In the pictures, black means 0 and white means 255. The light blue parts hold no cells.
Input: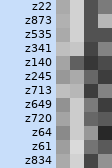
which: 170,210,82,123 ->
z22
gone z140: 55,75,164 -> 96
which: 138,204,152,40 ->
z64
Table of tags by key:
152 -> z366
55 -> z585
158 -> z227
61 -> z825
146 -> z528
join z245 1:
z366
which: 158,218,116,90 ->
z61
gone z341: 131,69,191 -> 198
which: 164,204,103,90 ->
z720

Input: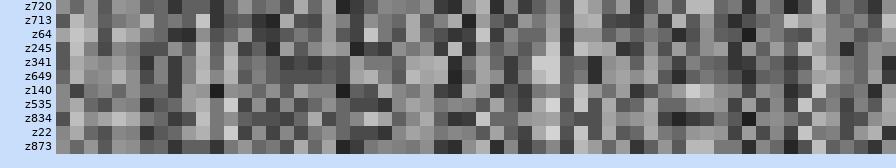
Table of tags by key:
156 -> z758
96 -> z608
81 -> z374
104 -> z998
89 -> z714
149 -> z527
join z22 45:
z998
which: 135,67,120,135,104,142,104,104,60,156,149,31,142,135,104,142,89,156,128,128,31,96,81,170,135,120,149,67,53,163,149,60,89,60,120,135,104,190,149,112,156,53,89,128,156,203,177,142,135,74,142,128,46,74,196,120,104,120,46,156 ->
z140
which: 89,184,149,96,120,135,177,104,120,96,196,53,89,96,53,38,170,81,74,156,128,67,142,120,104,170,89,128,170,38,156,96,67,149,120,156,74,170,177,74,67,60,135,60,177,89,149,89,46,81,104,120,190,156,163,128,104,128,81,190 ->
z713
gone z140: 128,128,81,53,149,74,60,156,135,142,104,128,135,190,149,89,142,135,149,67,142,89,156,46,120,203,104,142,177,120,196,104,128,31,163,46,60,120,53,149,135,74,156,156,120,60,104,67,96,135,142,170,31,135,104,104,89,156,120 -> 112

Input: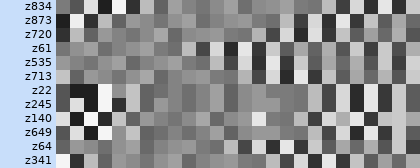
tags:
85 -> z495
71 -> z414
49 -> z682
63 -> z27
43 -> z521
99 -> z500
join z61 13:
z521
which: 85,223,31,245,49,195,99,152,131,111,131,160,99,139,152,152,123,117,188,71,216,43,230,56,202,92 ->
z245

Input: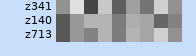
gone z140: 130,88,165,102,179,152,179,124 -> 173
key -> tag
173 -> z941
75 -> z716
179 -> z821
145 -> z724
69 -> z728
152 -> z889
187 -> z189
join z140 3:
z821
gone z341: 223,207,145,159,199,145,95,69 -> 116
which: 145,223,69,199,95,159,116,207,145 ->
z341
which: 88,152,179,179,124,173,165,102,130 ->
z140
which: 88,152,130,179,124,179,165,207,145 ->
z713

